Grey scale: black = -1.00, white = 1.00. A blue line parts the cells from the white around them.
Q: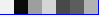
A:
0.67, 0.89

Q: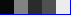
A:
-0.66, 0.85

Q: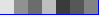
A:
0.49, 0.78

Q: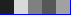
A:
0.00, 0.70

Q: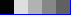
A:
0.40, 0.74

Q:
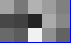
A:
-0.72, 0.89

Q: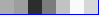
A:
-0.03, 0.96

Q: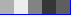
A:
0.03, 0.86
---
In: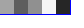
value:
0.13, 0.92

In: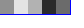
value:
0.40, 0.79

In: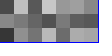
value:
-0.36, 0.56

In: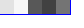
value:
-0.31, 0.94

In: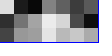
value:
0.84, 0.84

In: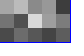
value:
0.70, 0.70
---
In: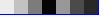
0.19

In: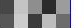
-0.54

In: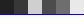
-0.40

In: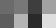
0.41

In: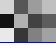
-0.58

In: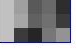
-0.71
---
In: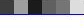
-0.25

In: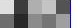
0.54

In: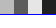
-0.74

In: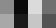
-0.12

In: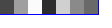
-0.65

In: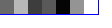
-0.30
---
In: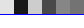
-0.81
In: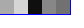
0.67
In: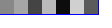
0.30
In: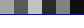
-0.30
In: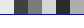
-0.49
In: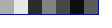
0.81
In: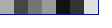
-0.45
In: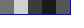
0.63
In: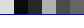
-0.91
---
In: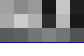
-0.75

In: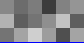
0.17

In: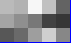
-0.22

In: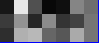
-0.14

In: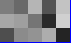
0.53

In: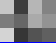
0.03
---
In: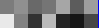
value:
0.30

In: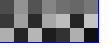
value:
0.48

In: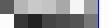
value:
0.32

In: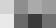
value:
0.11

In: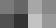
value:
-0.20

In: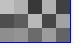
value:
0.45

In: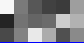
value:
-0.16

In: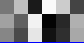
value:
-0.98
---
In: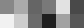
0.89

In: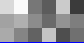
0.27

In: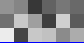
-0.12

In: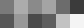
-0.32

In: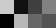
-0.99

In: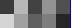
0.67

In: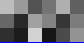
-0.19

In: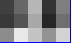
-0.55
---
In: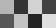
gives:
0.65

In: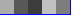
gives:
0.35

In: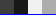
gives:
0.36

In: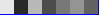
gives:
0.45

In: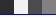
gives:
0.01

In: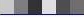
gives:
0.57
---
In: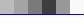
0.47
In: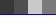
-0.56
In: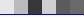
0.80
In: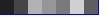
-0.75
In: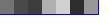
-0.10
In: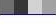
-0.14
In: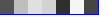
-0.36
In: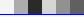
0.91
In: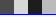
-0.41
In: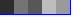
-0.65
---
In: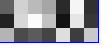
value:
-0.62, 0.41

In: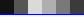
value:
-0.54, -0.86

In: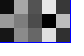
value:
-0.56, -0.83

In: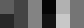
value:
-0.08, -0.69

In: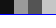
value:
0.55, -0.87

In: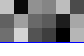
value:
-0.41, -0.13
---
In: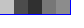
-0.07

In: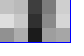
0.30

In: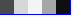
0.30

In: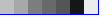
-0.02

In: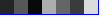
-0.32

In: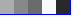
0.07

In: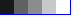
0.10
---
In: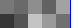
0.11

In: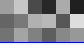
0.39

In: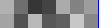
-0.58

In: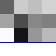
0.06

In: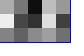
-0.61

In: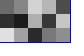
0.37

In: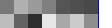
0.21

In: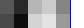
0.43
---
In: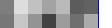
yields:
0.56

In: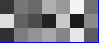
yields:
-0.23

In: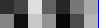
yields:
-0.88

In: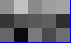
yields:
-0.36

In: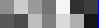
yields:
-0.41

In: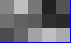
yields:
-0.24

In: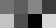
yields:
-0.38

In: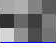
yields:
-0.19

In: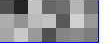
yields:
0.15
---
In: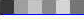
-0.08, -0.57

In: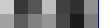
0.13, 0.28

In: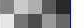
-0.68, 0.80

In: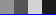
-0.78, 0.15

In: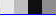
0.11, 0.82

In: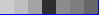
-0.19, 0.61

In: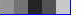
0.57, 0.17
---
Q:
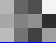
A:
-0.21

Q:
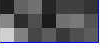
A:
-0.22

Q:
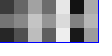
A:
-0.20

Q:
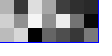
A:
-0.57

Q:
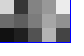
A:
-0.58

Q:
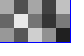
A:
-0.37

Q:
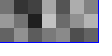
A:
-0.59
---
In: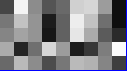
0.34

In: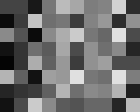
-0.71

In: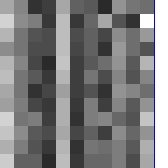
0.37

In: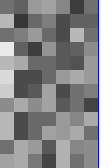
-0.12

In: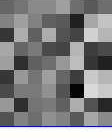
0.19

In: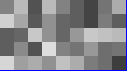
-0.26

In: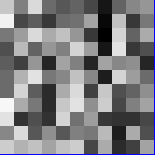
0.06

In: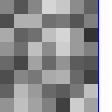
-0.23
